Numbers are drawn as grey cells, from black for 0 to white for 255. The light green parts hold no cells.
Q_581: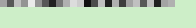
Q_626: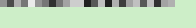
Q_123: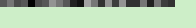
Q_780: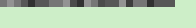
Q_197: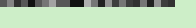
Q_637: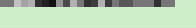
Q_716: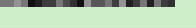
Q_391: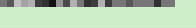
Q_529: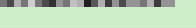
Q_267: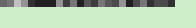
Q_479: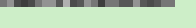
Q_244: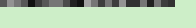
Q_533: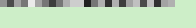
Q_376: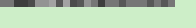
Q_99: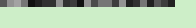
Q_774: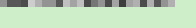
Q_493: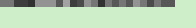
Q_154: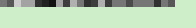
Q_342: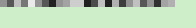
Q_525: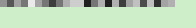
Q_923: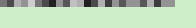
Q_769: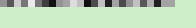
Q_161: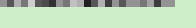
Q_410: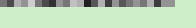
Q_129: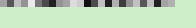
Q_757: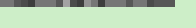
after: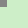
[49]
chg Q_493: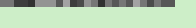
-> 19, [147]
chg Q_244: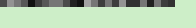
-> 0, [87]
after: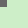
[118]

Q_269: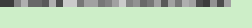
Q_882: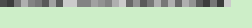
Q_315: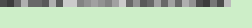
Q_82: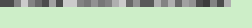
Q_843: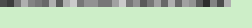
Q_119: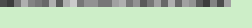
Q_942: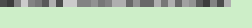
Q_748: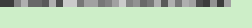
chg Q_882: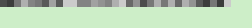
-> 20, [89]
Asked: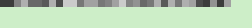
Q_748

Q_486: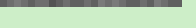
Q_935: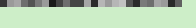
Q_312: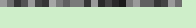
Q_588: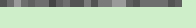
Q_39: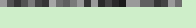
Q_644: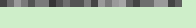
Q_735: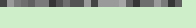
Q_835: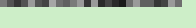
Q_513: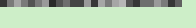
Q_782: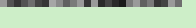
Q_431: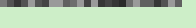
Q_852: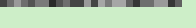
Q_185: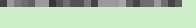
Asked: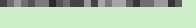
Q_852
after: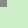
[96]

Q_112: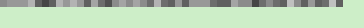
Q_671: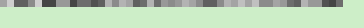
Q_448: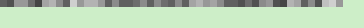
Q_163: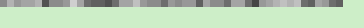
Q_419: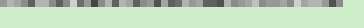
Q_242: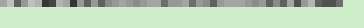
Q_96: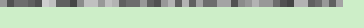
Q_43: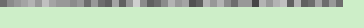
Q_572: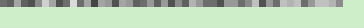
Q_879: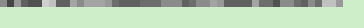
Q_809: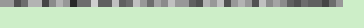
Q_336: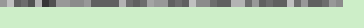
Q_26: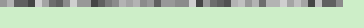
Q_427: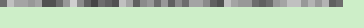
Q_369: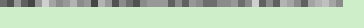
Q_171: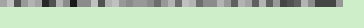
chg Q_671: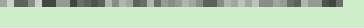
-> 12, [109]
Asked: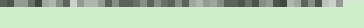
Q_448
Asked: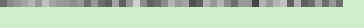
Q_43
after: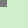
[139]

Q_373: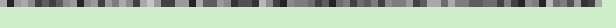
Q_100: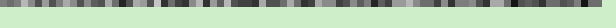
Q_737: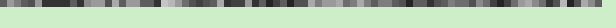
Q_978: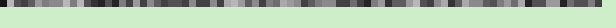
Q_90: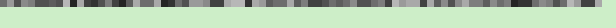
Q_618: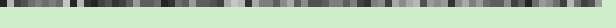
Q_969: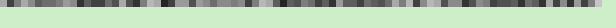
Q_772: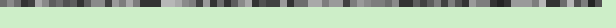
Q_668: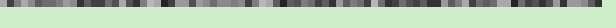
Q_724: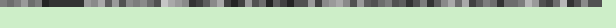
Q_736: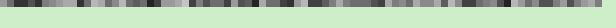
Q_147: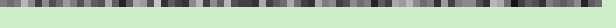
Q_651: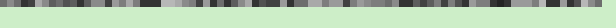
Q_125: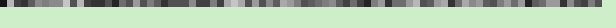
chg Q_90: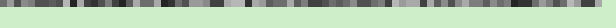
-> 77, [138]
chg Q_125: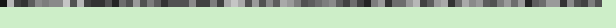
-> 60, [81]
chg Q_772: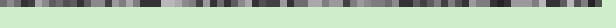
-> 80, [109]

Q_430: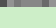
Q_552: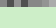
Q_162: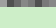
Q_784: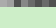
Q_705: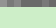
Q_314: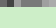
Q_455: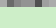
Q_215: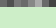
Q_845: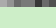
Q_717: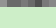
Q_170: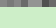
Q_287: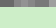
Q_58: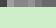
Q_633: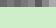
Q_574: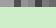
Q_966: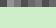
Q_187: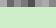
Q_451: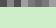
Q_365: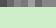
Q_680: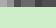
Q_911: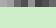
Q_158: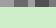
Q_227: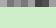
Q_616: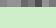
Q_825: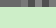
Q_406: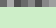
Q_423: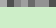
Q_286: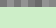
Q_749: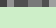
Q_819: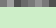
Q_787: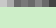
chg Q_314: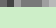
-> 7, [171]
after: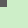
[135]
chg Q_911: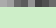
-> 3, [80]
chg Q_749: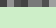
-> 3, [80]

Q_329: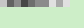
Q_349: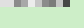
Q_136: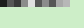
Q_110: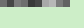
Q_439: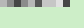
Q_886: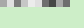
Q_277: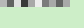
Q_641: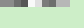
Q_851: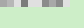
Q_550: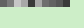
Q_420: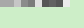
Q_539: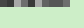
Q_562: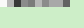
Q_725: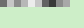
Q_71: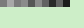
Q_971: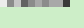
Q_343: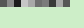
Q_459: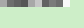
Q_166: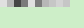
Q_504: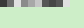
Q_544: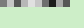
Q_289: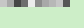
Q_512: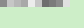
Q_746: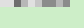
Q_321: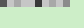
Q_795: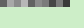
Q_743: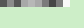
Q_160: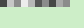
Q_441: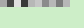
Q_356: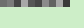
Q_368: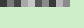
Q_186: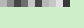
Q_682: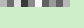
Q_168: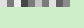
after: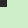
[98]
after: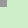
[98]
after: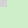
[198]
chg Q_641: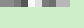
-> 2, [110]
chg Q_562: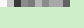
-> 1, [183]

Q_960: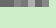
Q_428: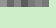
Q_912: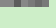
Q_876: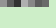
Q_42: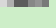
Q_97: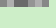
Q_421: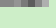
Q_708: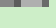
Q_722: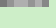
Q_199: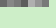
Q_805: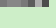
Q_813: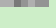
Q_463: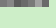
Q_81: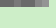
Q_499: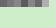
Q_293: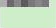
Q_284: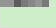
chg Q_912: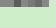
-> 6, [121]
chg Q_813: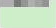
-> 5, [148]
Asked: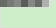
Q_499
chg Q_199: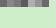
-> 6, [121]
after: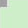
[106]

